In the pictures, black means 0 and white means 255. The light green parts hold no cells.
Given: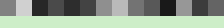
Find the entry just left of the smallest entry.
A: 88
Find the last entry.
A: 100
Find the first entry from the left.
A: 129
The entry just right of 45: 67

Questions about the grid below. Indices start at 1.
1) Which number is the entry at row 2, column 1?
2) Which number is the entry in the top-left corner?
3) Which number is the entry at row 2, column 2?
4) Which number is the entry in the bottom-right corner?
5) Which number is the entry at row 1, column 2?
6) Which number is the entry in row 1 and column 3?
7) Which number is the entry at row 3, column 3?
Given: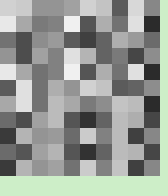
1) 232
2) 209
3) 168
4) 135
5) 203
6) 148
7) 141

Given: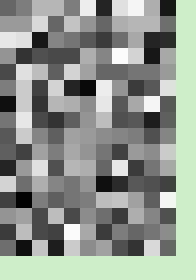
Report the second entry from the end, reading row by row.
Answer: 217
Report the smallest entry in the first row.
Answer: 23
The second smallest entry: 9
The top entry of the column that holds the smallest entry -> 125
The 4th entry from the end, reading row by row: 80
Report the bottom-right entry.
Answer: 102
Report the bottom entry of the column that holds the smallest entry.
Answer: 15
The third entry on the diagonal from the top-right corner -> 168
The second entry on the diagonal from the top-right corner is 182
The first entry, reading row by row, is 102
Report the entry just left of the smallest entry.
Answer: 65
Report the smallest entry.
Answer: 3
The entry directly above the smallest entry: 110
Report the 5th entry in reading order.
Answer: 125
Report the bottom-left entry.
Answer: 110
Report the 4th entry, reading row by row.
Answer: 182
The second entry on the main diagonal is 154
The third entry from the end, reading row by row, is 51
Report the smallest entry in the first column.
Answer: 15
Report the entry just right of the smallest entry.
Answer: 125

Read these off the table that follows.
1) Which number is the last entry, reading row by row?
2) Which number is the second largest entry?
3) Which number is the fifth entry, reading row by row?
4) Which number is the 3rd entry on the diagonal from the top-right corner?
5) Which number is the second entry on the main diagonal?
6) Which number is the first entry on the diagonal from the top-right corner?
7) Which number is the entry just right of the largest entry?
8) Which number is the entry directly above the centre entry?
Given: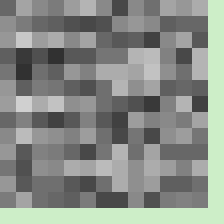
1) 123
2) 200
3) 157
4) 137
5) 123
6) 172
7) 172
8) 111

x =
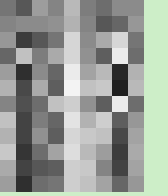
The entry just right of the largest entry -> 193
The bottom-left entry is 157
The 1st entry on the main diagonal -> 117
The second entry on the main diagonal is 139
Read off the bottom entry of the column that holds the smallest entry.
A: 102
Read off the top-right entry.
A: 139
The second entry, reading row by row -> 87
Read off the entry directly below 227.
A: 214
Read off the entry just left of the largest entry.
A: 94
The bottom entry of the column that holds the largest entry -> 206
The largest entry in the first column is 200
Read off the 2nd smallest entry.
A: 39
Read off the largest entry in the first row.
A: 185
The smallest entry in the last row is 47
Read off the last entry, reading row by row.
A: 151
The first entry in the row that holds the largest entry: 178
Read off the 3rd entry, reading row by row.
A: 157
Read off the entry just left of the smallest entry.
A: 200
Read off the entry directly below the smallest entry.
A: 235
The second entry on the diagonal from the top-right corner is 102
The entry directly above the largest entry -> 235

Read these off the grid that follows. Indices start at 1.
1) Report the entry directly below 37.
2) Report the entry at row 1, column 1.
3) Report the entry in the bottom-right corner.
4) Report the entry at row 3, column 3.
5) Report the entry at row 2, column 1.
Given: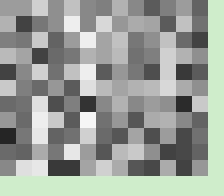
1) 105
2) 156
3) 150
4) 200
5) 178

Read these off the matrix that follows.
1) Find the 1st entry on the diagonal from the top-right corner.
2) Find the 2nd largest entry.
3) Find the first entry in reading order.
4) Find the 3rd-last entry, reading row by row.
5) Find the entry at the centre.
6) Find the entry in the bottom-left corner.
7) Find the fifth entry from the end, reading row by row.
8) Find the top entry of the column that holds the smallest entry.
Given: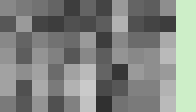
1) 142
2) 194
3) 136
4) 122
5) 136
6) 122
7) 48
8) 68

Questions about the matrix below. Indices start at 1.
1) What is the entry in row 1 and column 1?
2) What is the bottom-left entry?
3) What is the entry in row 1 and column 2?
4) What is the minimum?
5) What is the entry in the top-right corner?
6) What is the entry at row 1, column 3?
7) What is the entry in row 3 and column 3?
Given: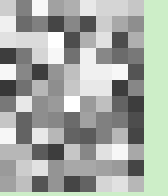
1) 205
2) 161
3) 128
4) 55
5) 198
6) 247
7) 219
